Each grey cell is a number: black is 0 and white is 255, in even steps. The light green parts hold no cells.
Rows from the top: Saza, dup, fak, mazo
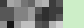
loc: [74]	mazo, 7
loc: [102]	Saza, 5

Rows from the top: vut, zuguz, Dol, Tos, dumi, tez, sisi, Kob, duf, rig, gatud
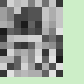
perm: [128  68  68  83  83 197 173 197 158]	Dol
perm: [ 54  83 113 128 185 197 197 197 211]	vut
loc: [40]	Kob, 1

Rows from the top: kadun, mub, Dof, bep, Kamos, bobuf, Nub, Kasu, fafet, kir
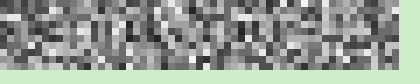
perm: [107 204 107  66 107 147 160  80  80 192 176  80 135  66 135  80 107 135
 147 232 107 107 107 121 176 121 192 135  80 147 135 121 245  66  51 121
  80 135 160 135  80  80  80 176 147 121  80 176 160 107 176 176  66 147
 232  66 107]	fafet
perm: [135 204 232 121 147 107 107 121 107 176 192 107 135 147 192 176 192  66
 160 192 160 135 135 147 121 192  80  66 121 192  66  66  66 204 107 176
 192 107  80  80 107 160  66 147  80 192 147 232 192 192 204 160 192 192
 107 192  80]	Nub
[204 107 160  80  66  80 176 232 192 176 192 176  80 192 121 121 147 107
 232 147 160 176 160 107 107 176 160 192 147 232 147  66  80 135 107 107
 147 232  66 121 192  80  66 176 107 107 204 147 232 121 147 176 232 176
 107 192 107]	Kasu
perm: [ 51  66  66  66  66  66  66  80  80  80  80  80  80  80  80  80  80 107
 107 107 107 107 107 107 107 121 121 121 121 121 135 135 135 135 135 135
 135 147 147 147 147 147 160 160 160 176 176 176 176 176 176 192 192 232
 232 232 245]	kadun
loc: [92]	kir, 12
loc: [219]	Kamos, 13

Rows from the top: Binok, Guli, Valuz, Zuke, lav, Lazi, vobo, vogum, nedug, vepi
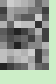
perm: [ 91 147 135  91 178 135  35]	vobo
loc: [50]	Zuke, 6
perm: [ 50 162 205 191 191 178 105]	Zuke
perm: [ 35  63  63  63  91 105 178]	lav
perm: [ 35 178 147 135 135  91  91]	vobo
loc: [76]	Lazi, 2

